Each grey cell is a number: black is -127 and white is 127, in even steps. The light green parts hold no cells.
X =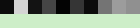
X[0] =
-115
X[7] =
-11
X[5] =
-74

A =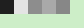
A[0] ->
-96
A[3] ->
41
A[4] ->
7

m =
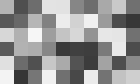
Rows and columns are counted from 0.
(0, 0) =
52
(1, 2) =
54
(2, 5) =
87
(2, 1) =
49
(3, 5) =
-63
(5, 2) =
-9
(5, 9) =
79
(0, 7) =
41
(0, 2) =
-18
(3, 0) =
-37
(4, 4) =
42
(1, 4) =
108
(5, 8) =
66
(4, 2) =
-47
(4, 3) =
71
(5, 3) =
112
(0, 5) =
6
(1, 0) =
-39
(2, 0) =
87

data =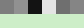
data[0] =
-2
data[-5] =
17
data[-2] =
-16

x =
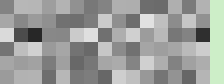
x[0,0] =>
3
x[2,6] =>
95
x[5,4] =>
55
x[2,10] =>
28
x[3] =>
[-11, 62, 81, 26, 38, -12, -22, 71, 11, -14, 37, 30, 38, 58, 77]
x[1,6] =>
-2
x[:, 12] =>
[47, 12, -8, 38, 2, 19]
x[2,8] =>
46
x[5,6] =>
-2
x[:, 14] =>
[50, 17, -80, 77, 45, 53]
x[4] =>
[38, 29, 34, -3, 32, -23, -8, 38, 43, 4, 80, 46, 2, 33, 45]
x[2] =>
[90, -51, -88, 8, 7, 75, 95, -15, 46, 80, 28, 57, -8, 3, -80]
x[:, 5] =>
[17, -16, 75, -12, -23, -7]
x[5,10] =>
24
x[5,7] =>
-24
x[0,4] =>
51
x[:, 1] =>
[55, 8, -51, 62, 29, 50]

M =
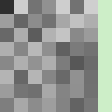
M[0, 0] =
-80
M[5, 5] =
17
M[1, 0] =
30
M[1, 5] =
65
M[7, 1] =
40
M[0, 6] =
79
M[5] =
[52, -24, 53, 6, -22, 17, -15]
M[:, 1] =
[77, -26, 45, 6, 47, -24, -10, 40]
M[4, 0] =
8
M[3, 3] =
15
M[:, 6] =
[79, 46, 27, -13, -20, -15, -14, -8]
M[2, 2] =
-35
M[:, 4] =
[78, 39, 68, -31, -3, -22, 4, 3]

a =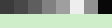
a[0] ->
-68
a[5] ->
110
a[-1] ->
-119
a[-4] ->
31

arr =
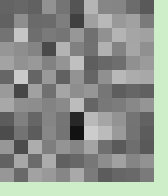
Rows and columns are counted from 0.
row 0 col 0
-27
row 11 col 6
-8
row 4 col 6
-33
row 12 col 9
-22
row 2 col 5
23
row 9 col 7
59
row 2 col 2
-17
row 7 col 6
-26
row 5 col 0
-25
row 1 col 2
-21
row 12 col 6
-4
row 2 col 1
69
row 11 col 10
18
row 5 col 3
25
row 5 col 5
19
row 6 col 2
33
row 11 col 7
13
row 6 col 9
-25
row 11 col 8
33
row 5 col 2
-26
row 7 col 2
13
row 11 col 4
-31
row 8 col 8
19
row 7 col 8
-3
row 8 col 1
0
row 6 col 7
-9
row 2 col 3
-5
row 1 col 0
-30
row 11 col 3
44
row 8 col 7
37
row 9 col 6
76
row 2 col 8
52
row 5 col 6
-26
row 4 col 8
-17

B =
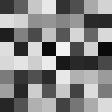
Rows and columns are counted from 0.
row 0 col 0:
-77
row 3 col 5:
-57
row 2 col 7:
89
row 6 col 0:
32
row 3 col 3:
-116
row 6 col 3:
-43
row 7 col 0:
-89
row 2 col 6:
-25
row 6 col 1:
-88
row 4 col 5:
-87
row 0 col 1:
-33
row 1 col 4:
5
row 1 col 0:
93
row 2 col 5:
86
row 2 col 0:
-97
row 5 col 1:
-75
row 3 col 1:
-92

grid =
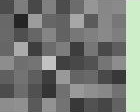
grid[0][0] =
-51
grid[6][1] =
-19
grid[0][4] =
-51
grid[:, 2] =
[-55, 28, -25, -65, -11, -33, -47, -37]
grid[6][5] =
25
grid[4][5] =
-55
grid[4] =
[13, -16, -11, 66, -63, -55, -45, -10, 13]
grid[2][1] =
-48
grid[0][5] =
-19
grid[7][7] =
-57
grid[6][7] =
8
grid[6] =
[-51, -19, -47, -75, -15, 25, 15, 8, -14]
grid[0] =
[-51, -2, -55, 0, -51, -19, 22, 7, 10]
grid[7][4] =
-12
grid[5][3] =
-65
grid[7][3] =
18
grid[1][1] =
-90

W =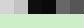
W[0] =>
85
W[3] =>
-118
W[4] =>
-24
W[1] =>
67
